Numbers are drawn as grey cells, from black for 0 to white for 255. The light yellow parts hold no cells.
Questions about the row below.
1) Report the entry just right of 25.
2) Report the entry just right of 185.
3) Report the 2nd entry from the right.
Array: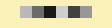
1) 207
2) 108
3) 65

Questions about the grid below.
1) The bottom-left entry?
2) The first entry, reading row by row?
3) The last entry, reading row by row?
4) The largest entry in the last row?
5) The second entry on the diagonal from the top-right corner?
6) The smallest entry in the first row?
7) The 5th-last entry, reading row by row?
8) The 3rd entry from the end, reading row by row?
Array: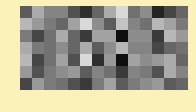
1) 70
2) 92
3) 102
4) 162
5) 162
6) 36
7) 122
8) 153

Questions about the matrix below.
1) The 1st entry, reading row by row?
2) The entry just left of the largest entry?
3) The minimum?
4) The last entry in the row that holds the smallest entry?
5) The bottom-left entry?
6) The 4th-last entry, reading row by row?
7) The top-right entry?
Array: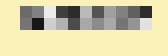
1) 107
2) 129
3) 23
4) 226
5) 117
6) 168
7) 44
